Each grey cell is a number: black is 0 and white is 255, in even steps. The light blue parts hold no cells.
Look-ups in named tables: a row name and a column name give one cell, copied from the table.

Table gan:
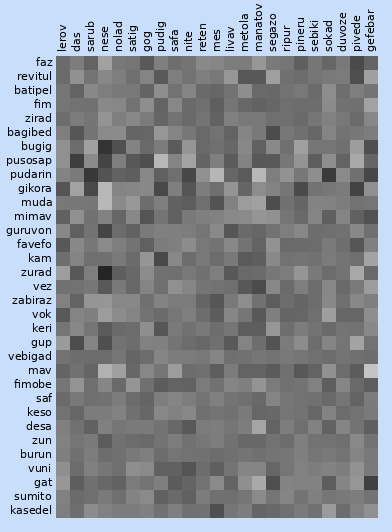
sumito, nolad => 111
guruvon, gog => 122
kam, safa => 136
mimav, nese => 130
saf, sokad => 105
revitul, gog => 132
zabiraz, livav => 121
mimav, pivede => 97
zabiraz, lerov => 129
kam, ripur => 114
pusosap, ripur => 119

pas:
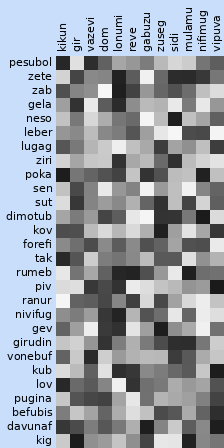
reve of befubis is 222
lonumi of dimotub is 93
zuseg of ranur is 72
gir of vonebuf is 201
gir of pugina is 84
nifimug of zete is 56
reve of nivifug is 181
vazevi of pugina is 71
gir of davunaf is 75
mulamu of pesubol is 204
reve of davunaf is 175
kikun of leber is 150
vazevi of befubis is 164
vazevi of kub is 96
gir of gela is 50
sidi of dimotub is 52
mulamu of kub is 90
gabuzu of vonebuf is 186

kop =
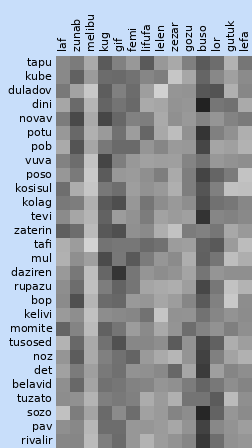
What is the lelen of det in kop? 137
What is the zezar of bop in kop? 157
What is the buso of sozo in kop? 38
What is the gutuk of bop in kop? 201
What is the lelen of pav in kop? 155
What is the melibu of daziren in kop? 190
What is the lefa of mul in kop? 174
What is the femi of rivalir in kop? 151
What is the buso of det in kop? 59
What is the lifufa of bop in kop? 150
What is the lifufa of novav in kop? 126

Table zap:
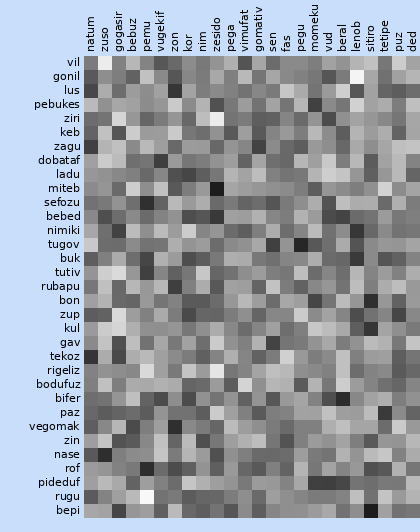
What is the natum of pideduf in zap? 159
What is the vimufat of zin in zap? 176
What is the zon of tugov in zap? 174
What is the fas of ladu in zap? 116
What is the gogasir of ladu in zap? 136
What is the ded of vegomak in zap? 153
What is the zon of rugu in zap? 122
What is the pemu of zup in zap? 129
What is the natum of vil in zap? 123
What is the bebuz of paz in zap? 108
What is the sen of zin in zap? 118
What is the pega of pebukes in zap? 120
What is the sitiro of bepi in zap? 29
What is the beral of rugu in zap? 131
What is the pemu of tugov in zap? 115
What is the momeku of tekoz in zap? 125
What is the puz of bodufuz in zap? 102
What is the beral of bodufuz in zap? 205
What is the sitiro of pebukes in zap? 162
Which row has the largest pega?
vegomak

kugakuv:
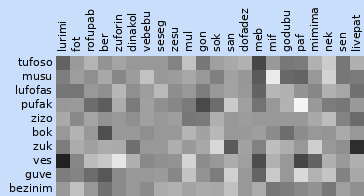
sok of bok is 184
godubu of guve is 152
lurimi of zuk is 124
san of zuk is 90
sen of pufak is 119
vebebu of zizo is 160
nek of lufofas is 177
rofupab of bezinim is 152
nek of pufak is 124
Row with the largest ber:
ves

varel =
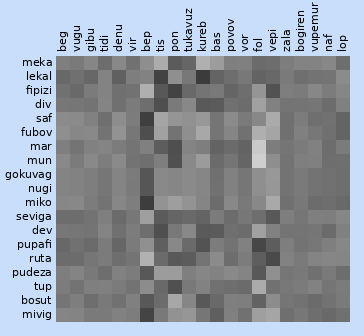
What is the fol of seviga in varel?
110
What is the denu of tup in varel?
123
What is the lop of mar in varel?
123
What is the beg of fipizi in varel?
113
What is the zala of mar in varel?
117
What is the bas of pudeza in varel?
130
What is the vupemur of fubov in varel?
119
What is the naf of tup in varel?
117
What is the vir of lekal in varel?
126
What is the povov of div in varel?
112
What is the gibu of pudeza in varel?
121
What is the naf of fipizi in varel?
124
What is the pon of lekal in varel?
143
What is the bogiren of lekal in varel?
111
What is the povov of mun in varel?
117
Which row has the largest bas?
meka

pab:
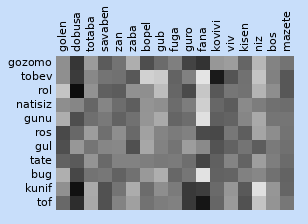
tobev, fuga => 99
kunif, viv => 150
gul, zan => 136
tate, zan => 130
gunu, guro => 109
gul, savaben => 134
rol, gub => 189
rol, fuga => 102
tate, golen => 98
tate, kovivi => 96
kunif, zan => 116
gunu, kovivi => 95
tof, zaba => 160
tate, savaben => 105
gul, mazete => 112
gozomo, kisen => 101
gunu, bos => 117
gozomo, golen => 143
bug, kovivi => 98
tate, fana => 69

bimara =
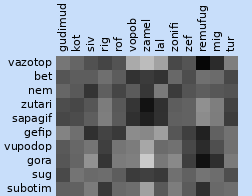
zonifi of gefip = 86
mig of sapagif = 125
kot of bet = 93
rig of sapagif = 126
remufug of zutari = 144
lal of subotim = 89
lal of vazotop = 162
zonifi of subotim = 125
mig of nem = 87
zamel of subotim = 161
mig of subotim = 105
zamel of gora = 202

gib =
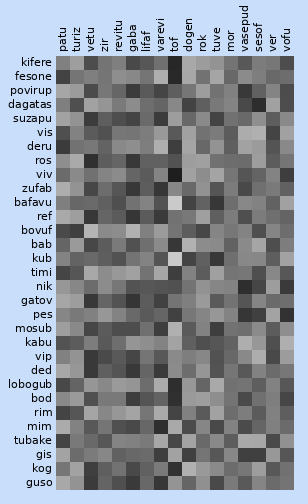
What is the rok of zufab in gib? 146
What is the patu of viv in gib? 107
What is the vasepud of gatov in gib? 85
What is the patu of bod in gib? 137
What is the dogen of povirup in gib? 118
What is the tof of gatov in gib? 116
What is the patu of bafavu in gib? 127
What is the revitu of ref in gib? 91
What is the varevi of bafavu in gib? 82
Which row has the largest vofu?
kabu

